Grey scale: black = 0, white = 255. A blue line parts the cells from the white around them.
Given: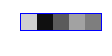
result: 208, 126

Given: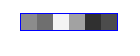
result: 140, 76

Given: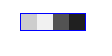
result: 205, 32

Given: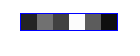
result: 36, 15

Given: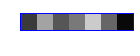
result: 58, 9

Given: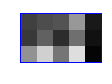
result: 64, 5
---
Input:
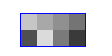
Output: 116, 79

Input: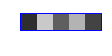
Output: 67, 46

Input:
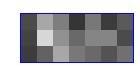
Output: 90, 60

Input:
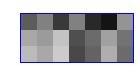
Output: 148, 187

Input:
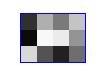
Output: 196, 216

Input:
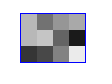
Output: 169, 53

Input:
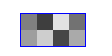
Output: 114, 158

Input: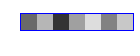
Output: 200, 105

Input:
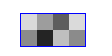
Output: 218, 139
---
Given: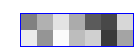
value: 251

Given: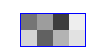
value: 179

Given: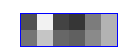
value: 103

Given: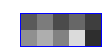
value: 130

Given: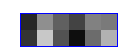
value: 82

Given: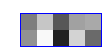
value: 34

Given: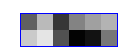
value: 81

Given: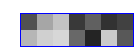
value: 215

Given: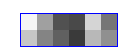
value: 96

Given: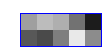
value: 126
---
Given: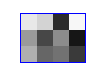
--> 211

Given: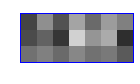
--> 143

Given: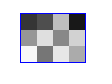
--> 78

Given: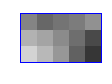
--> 103

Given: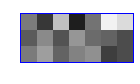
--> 55

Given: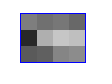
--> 112

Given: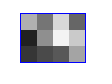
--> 117

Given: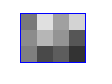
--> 224

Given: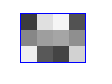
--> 224

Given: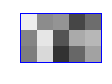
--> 140
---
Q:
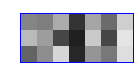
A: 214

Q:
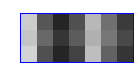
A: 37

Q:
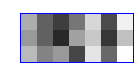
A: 153

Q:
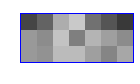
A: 187

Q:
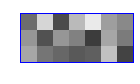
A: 103

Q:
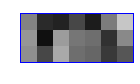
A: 169

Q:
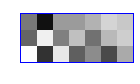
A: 232

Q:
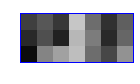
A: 161
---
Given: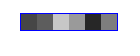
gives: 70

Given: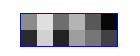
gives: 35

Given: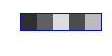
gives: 76

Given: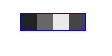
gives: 69

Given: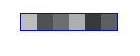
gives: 81

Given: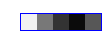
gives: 51
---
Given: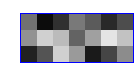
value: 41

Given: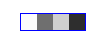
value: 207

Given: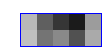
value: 27

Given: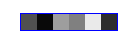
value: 234

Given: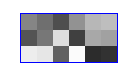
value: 183

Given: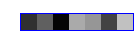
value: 67
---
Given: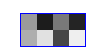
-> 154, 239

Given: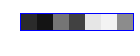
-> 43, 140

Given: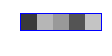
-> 58, 196

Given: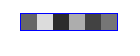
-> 102, 118

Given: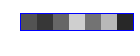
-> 83, 40

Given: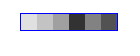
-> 224, 82

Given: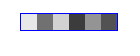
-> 232, 82
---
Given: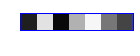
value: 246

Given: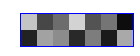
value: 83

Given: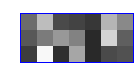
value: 55

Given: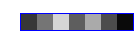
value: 170

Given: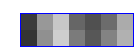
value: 80

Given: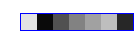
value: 161

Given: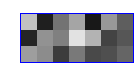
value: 24

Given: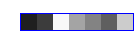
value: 131

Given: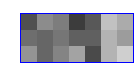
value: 88

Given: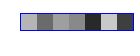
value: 41
